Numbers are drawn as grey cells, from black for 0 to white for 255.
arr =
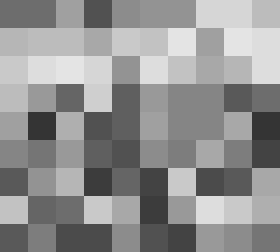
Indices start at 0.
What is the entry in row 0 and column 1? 109
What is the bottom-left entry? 89
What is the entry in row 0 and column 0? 109
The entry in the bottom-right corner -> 117
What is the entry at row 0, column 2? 160
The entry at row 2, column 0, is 201
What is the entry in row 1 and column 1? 188
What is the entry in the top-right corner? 188
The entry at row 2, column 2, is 228
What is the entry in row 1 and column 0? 182
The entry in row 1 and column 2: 188

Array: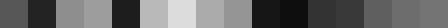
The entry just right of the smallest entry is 51
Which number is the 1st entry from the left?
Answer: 87
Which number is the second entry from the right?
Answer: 109
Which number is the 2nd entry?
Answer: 35
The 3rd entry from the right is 95

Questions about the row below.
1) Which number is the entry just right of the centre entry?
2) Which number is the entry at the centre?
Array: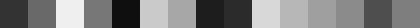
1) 43
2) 29

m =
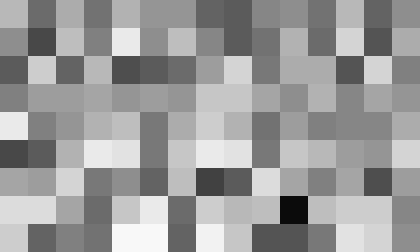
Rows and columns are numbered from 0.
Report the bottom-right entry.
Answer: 142
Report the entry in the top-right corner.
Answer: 142
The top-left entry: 184
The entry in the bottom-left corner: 205
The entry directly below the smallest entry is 84
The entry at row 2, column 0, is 91
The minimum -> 11
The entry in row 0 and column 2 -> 172
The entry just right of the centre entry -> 178
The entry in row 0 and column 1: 107
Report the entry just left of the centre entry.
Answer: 172
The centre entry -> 205

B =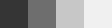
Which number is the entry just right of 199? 240
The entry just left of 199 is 110

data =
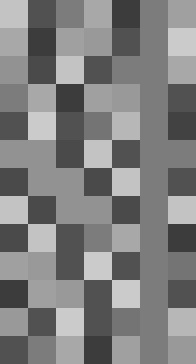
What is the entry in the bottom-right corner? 153
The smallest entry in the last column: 60
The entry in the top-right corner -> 160
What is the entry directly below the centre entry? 146
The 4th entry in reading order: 168
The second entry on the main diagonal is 60
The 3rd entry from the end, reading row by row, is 160
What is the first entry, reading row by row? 195
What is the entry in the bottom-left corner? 81
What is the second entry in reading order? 81
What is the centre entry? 74
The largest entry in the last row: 168
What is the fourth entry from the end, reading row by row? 60
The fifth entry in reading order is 60
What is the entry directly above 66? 81

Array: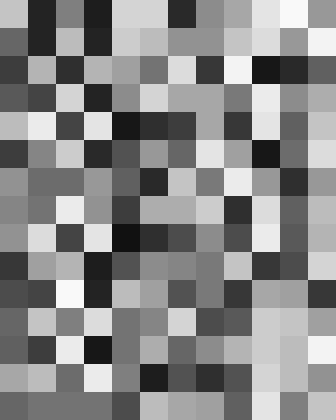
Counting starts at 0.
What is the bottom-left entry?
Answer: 102
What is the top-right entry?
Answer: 152
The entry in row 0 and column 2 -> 127
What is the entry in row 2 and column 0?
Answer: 61
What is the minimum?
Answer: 17
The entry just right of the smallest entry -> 47
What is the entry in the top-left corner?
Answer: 196
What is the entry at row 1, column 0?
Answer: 102
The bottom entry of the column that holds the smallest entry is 76
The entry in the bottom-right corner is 196
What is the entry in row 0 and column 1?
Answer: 35
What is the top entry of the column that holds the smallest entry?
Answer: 212
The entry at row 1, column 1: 35
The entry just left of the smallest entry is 228
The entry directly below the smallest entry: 82
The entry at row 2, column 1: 180

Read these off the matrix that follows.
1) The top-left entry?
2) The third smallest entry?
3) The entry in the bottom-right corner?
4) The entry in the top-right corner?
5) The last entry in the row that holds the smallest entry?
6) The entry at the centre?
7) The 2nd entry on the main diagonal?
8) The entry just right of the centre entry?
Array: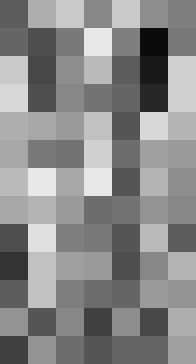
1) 93
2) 39
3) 160
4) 127
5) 121
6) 232
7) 78
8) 85
